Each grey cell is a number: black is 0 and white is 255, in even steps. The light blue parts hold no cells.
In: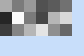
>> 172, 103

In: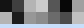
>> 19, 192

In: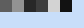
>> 94, 18

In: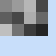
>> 134, 36

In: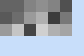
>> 100, 164

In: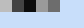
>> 189, 109

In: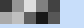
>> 56, 87
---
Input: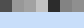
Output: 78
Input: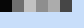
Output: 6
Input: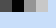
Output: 77
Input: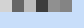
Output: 211
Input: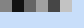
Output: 131
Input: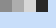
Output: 139
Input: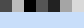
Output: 74
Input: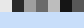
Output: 232
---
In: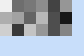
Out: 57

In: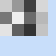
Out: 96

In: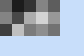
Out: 191

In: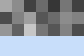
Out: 97

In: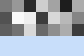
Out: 114

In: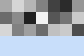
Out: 129
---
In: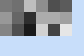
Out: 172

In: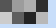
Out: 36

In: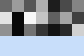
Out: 165

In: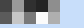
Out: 251

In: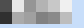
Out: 138

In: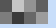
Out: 104
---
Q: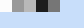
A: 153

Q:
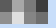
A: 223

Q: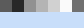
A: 40

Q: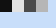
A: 226

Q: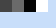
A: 106

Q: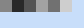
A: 41

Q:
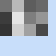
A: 208

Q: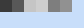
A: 88

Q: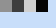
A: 61
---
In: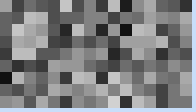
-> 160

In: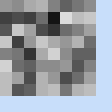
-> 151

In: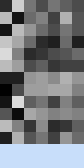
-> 43

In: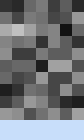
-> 50

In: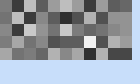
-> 124

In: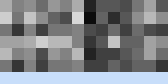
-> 172

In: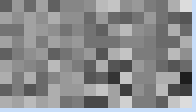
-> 96

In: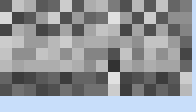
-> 89
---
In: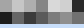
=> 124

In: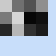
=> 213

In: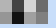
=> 18

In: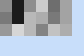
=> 173

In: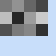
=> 38

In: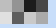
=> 94
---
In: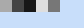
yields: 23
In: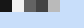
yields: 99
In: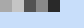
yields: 83
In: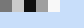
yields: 16
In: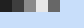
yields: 138
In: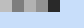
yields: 178
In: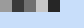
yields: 112
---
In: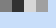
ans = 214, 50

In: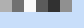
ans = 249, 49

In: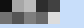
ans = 220, 15

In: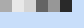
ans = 232, 41

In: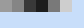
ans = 206, 29

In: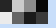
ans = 235, 7

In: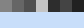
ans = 196, 33
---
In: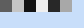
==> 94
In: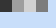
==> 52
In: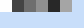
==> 254
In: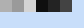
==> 176
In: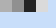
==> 176
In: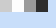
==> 204
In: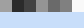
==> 160
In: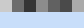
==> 203
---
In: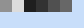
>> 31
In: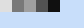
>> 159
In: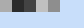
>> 67
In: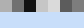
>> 18
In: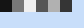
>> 239
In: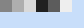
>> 217
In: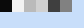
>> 186
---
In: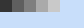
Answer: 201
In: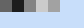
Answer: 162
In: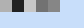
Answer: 134
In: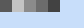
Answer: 66
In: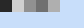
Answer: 175
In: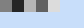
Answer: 220
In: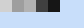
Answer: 22
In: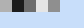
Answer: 143
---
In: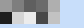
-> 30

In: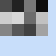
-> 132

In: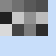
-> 217

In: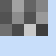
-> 111

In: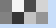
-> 130

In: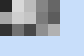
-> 50
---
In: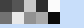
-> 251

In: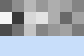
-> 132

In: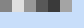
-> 164

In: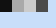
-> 75

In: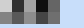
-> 101

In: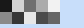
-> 242

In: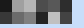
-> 45

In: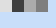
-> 126

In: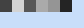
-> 36
